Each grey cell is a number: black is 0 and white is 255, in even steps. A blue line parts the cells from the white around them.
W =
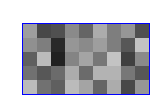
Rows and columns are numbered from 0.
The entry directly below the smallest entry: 107
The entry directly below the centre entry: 107
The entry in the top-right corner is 80
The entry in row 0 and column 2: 80
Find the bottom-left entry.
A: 187
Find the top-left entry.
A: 158
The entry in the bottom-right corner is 150
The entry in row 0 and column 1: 72
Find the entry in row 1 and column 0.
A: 144
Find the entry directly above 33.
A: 41
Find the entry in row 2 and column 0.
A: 95
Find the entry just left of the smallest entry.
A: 187
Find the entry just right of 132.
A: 164

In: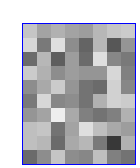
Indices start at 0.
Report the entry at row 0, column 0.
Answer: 197
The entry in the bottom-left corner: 107
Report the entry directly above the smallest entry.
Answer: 169
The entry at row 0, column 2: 177
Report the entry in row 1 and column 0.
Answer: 215
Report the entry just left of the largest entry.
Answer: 163
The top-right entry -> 203
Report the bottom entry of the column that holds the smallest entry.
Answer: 128
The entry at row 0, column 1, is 163
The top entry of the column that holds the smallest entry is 197
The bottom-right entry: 115
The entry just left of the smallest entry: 121
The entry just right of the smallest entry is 177
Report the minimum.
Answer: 56
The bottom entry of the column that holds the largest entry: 197
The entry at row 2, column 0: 107
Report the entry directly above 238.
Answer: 135
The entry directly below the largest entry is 115
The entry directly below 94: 141

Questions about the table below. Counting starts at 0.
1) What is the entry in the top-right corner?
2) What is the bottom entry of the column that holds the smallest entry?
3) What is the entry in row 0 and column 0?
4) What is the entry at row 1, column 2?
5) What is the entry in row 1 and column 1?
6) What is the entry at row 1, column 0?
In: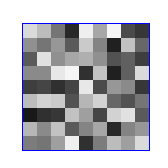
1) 55
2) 124
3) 218
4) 151
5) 117
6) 144

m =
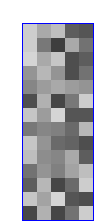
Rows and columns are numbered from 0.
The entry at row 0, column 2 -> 190
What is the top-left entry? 205
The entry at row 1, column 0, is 205
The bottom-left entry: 70
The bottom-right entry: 205
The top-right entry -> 85
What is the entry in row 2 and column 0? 213
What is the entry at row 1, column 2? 62
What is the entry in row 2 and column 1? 169
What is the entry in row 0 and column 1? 169
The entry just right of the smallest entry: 169

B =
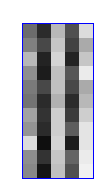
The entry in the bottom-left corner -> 136
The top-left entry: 108
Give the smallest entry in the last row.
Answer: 21
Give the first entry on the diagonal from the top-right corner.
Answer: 220
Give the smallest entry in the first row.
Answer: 43
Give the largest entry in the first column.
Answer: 220
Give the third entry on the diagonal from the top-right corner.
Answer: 212
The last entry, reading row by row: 241
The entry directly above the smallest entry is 43
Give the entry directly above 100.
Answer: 28
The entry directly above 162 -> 115
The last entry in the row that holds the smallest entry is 228
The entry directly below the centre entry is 206
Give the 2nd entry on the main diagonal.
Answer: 72
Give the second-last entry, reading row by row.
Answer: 80
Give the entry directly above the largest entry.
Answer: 235

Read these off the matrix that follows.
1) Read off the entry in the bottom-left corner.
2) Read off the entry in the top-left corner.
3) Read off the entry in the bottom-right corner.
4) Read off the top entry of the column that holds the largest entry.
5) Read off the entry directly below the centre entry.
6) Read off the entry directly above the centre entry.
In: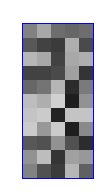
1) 130
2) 130
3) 96
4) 109
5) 36
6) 182

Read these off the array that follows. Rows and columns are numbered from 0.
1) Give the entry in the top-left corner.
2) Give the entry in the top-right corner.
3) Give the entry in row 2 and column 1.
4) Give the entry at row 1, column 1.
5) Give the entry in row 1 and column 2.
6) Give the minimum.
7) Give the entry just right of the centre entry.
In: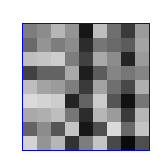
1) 125
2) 155
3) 196
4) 148
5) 125
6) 11
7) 163

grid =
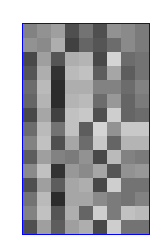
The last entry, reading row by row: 115
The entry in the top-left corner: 130
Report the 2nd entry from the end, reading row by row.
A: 115
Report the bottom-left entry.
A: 79
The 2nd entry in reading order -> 146
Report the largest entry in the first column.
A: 146
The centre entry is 93
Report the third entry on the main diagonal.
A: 85
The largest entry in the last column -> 200
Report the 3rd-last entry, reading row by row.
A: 206
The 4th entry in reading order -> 79
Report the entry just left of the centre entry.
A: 193
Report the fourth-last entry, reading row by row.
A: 72
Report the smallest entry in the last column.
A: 108
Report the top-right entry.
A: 123
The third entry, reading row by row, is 159
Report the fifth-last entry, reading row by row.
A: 174

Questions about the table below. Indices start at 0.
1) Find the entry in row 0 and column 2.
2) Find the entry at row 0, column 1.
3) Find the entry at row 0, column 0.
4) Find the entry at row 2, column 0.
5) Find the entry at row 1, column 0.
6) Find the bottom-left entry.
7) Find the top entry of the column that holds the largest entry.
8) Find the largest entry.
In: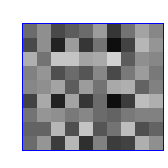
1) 73
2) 143
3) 107
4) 175
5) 73
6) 107
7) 54
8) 209

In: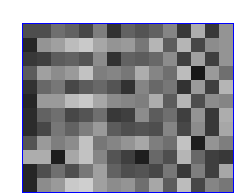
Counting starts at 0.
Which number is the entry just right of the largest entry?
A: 160
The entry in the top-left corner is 78
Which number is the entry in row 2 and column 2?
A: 92
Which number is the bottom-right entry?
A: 119
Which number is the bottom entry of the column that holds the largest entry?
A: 207
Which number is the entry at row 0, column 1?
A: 78
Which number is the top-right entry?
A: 148
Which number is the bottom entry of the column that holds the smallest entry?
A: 71
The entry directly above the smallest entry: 160
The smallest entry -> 24
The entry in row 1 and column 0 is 38
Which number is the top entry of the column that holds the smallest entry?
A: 173
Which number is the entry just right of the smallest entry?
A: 154
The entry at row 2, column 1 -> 63
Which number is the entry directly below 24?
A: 154
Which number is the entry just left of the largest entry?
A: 201
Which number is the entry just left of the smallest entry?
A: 188
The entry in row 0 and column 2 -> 111
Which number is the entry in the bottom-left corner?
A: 38
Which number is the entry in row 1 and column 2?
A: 160
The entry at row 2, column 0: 56
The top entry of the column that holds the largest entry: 71
